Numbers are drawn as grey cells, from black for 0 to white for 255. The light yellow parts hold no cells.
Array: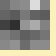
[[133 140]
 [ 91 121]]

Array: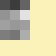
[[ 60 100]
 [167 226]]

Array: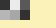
[[235  89]
 [167  49]]

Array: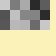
[[124 170]
 [193 134]]

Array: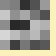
[[126  48]
 [144 168]]

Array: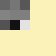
[[118  87]
 [126 127]]
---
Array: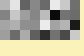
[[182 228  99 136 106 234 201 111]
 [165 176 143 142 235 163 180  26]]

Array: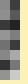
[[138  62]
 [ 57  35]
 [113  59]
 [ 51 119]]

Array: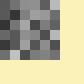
[[ 88 114 143 144  94 186]
 [ 52 118 166  72 125  97]
 [ 57  88 160  85 141  80]]

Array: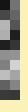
[[ 20 115]
 [181  84]
 [ 31  53]
 [128 210]
 [ 97 132]]

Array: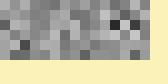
[[177 147 173 133 125 116 156 139 159 130 155 113 131 181 131]
 [ 96 178 170 136 129 166 162 181 118 135 164  41 196  61 131]
 [163 181  74 149 174 172 122 140 149 122 139 142 163 162 158]]

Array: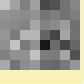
[[197 161 127 159  72  82 114 134]
 [141 137 131 167 131 138 156 112]
 [144 195 122 145  24 107  70 103]
 [168 115 141 151 108 104 120 149]]

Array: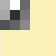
[[177 253 104]
 [ 82  99 137]]

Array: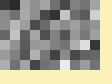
[[ 58  42 166 144 164 112  73 129 116 163]
 [141 184 159  76 107 158 140 159 132 148]
 [179 145  90 151 155 129 116 174 222  55]
 [173 113 164  69 114 122 236 120 155 114]]

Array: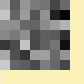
[[173  91 150 123 116  70 106]
 [144 142 103 101 138 158 179]
 [ 56  75 196  72  97 116  17]
 [202 100  92  74 125 103  70]]
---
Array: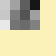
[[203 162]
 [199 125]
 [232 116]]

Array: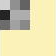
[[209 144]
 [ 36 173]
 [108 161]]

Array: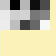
[[201   3]
 [233 208]
 [236 190]]

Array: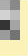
[[172 137]
 [210 188]
 [ 52 164]]

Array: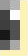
[[154 181]
 [ 66 252]
 [ 62  81]]

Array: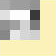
[[170 158]
 [224 253]
 [146 160]]
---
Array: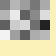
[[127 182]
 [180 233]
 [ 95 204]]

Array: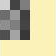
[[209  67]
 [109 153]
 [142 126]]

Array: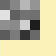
[[105 134]
 [225  96]
 [143 138]]

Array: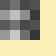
[[ 87 112]
 [152 190]
 [ 90 114]]

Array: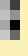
[[174  62]
 [193 146]
 [167   7]]

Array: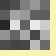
[[ 62  77]
 [ 92 164]
 [ 38 224]]

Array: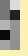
[[119 219]
 [117  33]
 [180 149]]
